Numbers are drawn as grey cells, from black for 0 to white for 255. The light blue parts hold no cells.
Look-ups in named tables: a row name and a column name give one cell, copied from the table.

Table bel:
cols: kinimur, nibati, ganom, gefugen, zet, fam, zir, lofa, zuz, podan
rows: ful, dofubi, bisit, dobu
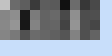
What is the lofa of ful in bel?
108
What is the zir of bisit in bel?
67
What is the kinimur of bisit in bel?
136
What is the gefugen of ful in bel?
58
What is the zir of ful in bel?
17
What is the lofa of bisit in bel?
148
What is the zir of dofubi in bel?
73
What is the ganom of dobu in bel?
81
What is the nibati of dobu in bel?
121
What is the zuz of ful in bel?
55
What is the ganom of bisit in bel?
23
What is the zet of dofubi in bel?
99
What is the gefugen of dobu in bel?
107
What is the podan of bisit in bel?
70
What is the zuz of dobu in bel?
80
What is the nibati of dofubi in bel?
142
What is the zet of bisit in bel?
99
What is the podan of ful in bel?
73
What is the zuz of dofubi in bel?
77

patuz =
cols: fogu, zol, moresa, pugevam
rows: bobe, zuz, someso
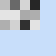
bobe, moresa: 213
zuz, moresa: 170
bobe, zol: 105
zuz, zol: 228
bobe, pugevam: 38
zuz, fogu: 228
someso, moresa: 48
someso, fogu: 175
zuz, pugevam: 174
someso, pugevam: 227
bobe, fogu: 191
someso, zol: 210

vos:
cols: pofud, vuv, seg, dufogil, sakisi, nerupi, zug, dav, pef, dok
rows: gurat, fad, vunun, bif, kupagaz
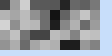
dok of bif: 191
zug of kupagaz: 28
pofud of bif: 162
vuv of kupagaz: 173
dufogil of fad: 145
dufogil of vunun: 183
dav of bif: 131
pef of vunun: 107
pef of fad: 197
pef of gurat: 96
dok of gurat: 120
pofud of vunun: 211
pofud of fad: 180
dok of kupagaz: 130
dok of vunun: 156
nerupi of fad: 19
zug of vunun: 135
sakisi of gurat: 89
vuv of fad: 166
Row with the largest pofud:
vunun

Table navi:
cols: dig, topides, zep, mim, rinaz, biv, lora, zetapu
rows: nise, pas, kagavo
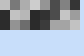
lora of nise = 130
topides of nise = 121
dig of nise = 192
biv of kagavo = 165
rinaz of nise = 149
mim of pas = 41
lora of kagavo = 164
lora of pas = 197
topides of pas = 194
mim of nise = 205

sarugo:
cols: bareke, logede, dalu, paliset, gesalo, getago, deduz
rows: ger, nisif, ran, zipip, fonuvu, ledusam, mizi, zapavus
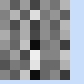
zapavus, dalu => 197
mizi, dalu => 106
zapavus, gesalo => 104
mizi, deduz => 177
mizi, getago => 106
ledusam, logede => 159
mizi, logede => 122
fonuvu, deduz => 60
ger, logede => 92
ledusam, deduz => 199
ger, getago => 116
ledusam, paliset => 239
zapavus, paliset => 13
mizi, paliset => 227
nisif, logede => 181
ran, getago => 93
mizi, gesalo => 105
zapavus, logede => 91
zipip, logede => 109

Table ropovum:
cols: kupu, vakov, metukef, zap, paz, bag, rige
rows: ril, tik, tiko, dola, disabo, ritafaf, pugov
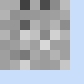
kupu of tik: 179
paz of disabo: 216
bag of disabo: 159
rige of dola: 179
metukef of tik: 150
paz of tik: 156
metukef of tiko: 92

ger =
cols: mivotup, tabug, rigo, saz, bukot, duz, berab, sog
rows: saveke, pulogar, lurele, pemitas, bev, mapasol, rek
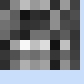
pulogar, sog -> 78
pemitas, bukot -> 113
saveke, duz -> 44
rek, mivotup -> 45
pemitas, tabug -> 55
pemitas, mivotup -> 106
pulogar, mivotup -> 133
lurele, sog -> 68
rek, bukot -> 162
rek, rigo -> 175
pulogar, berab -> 61
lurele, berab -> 74
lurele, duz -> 142
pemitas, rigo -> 31
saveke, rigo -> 188
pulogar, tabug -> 93
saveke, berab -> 154
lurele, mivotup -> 113

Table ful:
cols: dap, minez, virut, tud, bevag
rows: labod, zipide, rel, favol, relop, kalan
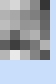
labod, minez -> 215
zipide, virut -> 140
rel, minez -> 173
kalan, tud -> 132
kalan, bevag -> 85
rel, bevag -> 102
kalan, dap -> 182

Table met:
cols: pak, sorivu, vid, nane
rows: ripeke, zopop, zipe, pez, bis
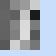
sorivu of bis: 208
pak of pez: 98
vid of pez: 220
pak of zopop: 101
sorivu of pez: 127
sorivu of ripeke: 138
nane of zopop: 27
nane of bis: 118
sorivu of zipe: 133
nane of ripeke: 204
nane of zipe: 124
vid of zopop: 198
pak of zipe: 99
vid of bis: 159
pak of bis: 88
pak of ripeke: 98
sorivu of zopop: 96
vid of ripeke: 154
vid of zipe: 218

